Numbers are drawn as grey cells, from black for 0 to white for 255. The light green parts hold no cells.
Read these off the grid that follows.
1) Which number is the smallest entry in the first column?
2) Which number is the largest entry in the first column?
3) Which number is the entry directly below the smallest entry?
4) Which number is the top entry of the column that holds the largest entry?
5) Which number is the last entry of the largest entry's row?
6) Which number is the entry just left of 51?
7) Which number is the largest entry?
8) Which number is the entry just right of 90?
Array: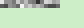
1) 90
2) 229
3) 187
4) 147
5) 104
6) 120
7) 243
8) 75

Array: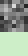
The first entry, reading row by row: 69
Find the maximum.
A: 217
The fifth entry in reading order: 155
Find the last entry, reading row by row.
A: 84
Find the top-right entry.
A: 143
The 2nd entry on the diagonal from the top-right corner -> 127
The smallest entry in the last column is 37
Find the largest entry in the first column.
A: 155
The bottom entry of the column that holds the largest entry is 171
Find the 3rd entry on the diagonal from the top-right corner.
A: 69
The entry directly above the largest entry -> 155
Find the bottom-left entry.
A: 69

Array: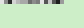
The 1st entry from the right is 155
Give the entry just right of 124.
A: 227
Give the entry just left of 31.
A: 85
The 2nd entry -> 139
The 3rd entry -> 44

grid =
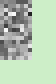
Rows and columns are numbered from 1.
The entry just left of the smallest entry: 205
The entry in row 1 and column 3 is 132
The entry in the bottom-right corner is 219
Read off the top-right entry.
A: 160
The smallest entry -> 36
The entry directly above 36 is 219
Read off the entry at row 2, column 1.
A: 160
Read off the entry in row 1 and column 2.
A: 144
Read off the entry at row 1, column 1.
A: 132
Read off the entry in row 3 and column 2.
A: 219
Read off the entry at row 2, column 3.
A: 144
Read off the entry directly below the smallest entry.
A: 175
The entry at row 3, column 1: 175
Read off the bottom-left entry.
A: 175

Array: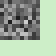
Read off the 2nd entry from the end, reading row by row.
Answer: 59
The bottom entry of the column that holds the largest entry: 146
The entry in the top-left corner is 102
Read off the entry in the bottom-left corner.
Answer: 88
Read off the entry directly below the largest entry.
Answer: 132
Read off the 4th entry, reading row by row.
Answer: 118
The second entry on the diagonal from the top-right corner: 88
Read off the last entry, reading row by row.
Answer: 75
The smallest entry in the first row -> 59
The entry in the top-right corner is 88
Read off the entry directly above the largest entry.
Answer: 59
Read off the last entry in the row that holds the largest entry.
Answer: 75
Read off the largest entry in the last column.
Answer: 146
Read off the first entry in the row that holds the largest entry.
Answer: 88
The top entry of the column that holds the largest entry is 88
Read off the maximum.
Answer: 206
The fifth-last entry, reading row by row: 59
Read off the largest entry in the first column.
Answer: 177
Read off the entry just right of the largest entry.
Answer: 46
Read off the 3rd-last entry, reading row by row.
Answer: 75

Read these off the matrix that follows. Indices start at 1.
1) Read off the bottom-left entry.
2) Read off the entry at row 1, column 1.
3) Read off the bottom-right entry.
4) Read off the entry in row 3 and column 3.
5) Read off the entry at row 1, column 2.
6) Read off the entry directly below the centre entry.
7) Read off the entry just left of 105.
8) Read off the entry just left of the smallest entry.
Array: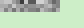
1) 185
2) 185
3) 171
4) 171
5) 198
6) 131
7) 144
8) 131
